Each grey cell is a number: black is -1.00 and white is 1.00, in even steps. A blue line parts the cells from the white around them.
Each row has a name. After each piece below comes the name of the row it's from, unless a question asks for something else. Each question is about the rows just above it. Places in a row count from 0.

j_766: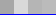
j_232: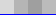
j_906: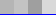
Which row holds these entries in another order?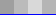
j_232
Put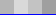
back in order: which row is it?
j_906
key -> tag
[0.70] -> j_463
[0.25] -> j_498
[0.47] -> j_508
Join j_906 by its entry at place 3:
j_463
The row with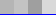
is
j_906
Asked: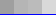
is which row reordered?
j_232

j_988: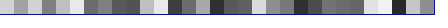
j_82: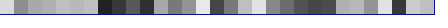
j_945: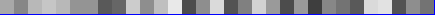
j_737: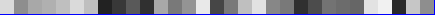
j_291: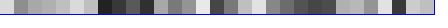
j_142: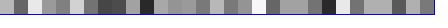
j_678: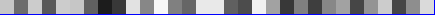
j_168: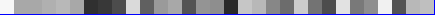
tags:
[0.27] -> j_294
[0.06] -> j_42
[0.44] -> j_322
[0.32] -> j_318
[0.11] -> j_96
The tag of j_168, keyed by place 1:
j_318
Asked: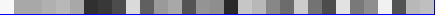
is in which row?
j_168

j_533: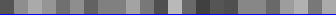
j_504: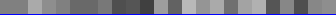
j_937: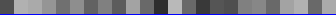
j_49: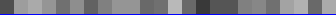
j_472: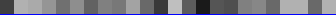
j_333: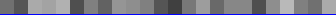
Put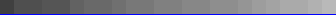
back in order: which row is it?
j_533
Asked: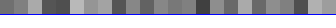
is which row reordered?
j_504
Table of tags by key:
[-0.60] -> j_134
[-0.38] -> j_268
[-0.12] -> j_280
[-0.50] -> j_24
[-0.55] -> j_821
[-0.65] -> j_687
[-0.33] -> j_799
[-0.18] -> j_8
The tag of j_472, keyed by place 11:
j_821

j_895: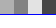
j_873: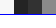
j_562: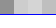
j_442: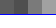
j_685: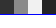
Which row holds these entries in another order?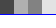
j_895
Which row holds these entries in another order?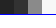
j_873
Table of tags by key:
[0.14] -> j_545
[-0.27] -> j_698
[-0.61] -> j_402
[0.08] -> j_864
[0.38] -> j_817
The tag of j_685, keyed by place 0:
j_402

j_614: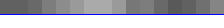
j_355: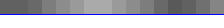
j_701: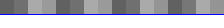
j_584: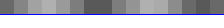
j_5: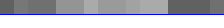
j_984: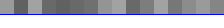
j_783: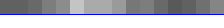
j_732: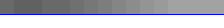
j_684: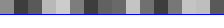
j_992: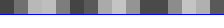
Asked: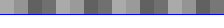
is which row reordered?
j_701
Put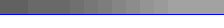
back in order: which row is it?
j_732
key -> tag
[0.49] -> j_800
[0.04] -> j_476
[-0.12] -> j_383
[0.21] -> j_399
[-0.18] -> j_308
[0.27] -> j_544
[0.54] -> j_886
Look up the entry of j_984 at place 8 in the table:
j_544
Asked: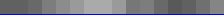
j_614
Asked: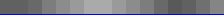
j_355
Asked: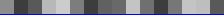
j_684
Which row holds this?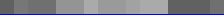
j_5

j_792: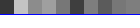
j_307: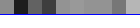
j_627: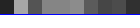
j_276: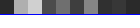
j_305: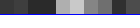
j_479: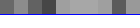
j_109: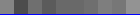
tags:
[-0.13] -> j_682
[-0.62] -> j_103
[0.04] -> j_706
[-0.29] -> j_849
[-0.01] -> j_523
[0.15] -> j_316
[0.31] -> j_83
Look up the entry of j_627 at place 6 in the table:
j_849
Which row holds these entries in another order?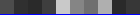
j_305

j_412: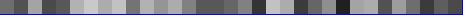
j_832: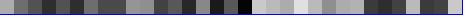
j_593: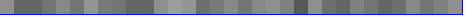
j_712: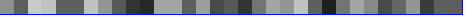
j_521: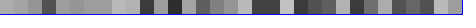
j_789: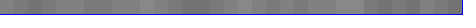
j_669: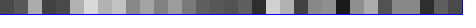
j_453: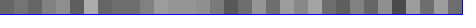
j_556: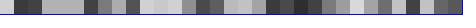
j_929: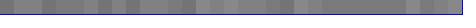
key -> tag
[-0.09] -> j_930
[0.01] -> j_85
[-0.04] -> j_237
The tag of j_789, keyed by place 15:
j_237
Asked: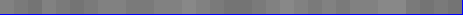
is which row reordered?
j_789
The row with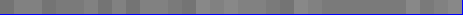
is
j_929

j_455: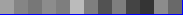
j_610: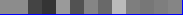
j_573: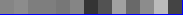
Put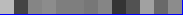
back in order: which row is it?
j_573
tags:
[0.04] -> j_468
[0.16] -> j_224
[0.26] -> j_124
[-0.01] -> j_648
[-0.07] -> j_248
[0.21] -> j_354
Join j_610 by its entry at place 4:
j_354
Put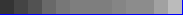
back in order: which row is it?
j_455
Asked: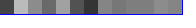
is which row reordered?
j_573
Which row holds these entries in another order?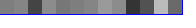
j_610

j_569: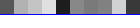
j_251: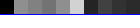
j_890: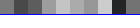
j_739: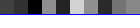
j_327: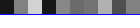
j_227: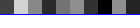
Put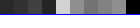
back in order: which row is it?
j_251
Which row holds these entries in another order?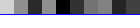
j_251

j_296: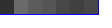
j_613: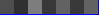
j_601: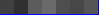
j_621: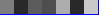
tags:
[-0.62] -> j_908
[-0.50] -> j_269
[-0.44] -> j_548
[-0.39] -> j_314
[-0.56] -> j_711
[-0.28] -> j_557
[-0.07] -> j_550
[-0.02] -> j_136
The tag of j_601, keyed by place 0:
j_269
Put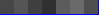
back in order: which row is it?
j_601
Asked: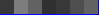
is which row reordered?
j_613

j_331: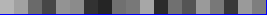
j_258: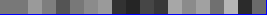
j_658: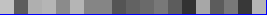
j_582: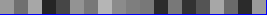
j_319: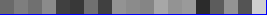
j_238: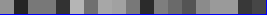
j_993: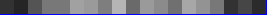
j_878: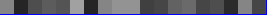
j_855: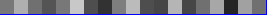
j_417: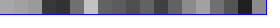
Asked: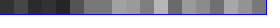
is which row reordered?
j_993
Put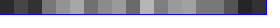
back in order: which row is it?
j_993
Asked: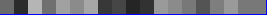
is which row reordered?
j_258
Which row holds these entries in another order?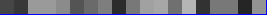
j_238
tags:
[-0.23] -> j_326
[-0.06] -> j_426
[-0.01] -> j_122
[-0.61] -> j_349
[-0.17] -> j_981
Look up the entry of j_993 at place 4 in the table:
j_426
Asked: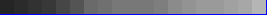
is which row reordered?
j_238

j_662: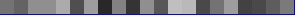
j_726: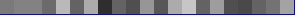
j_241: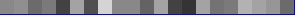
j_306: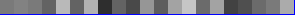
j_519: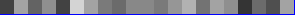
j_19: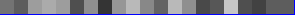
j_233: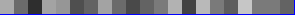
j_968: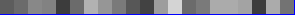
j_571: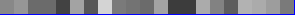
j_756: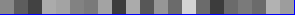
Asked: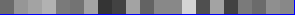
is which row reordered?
j_241
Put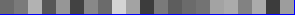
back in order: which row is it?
j_571
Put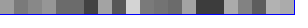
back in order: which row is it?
j_571
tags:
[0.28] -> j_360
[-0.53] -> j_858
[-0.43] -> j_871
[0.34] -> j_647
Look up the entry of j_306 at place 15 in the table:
j_360
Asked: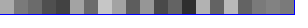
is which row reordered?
j_306
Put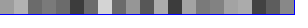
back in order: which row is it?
j_756
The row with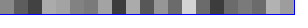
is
j_756

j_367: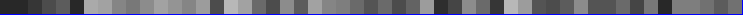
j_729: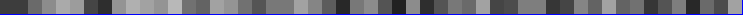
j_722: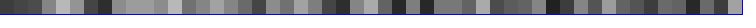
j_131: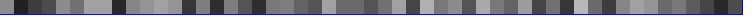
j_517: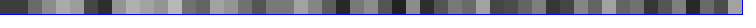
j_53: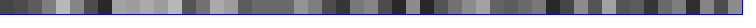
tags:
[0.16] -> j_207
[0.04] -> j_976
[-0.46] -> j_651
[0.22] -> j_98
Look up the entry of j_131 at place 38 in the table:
j_651
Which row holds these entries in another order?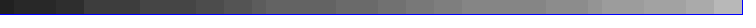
j_722
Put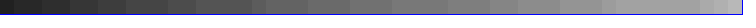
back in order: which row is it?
j_729
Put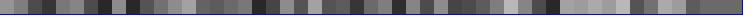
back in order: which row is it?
j_53
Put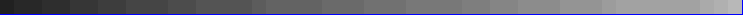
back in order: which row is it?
j_517

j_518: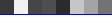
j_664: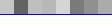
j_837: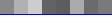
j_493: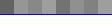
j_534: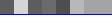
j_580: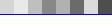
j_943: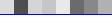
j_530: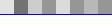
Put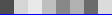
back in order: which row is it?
j_580
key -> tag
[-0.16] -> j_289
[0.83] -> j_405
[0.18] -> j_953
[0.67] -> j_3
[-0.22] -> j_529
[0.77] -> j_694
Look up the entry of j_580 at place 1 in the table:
j_405
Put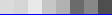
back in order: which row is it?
j_943

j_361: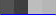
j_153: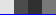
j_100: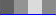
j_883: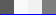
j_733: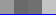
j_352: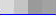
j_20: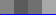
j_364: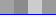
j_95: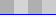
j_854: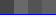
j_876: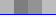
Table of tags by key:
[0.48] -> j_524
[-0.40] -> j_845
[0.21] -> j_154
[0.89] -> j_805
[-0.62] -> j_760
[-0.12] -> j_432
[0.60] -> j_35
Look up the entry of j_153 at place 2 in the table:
j_760
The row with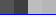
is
j_361

